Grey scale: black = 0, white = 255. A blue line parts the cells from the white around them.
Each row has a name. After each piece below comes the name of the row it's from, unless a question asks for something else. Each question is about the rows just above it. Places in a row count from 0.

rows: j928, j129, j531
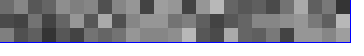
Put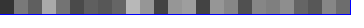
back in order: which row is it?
j928
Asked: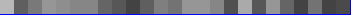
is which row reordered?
j129
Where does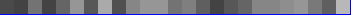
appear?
j129
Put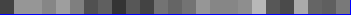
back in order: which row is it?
j531

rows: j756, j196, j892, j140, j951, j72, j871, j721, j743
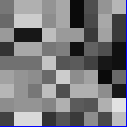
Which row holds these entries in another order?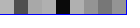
j756
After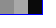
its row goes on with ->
[ 73 168  57]
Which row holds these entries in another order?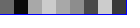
j196
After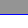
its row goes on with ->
[133 176  91  85 176 226]
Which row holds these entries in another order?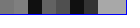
j140
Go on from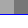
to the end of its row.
[127  16  98  79  16]

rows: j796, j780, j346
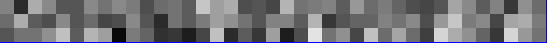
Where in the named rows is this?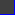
j346, 30
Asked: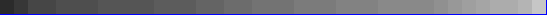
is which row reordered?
j780

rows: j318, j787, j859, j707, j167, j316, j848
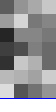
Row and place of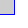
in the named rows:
j316, 3
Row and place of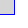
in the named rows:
j787, 1

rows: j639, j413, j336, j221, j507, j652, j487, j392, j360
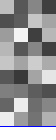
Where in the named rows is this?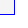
j336, 1
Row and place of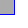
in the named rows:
j507, 3
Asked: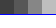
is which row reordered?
j639
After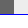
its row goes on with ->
[109 134]
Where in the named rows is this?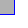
j360, 3

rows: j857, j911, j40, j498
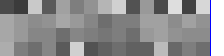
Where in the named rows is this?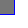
j40, 7
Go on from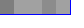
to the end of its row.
[146]
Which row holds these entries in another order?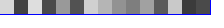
j857

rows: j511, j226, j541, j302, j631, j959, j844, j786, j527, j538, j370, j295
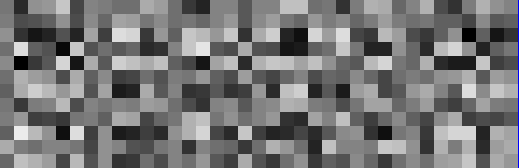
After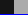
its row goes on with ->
[ 88 206 192 171 192  96  69  21 163 192  42 177 198 192 163 192 145 103
  88 185 213 118 103 177  42  27  27 198  62  76]
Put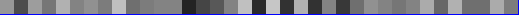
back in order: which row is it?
j511

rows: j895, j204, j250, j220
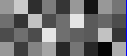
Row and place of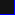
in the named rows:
j895, 6
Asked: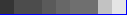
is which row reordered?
j204
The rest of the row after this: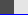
[111  96  90 194  53]

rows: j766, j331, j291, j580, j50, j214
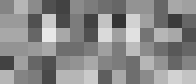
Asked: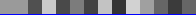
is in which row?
j331
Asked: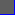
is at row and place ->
j214, 7
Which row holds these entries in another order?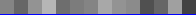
j50
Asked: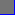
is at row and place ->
j291, 10

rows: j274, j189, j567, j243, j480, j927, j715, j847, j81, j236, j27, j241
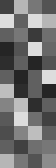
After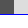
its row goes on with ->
[103]
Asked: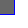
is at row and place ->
j243, 3
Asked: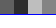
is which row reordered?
j847
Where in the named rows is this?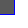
j81, 0
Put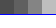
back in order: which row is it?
j236
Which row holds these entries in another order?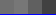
j27

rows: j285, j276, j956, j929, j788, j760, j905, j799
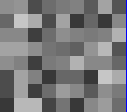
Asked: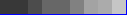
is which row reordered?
j760
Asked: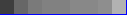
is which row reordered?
j788

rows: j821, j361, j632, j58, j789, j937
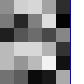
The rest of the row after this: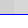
[163  45]
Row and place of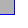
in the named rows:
j58, 3
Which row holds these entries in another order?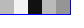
j789

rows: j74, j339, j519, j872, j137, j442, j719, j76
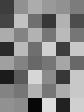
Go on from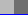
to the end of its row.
[208  61 200]
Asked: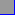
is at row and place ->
j74, 3
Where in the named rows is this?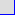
j76, 3
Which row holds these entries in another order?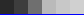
j872
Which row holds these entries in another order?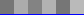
j519
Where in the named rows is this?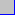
j339, 1

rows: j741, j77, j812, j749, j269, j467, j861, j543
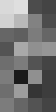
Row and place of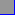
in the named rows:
j749, 3
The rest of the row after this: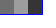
[61]
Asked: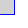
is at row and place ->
j77, 0
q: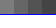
j543
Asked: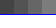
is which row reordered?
j543
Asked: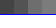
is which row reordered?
j269

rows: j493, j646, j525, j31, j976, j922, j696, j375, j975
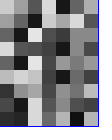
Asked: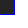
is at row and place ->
j975, 1
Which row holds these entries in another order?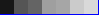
j646
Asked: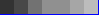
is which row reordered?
j696
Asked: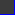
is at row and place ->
j525, 4
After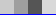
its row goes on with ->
[ 23 100 174]
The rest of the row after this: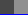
[114 188]

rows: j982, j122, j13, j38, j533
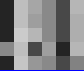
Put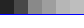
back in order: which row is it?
j38
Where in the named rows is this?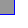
j533, 2
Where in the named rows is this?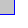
j533, 1
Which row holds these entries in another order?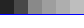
j122

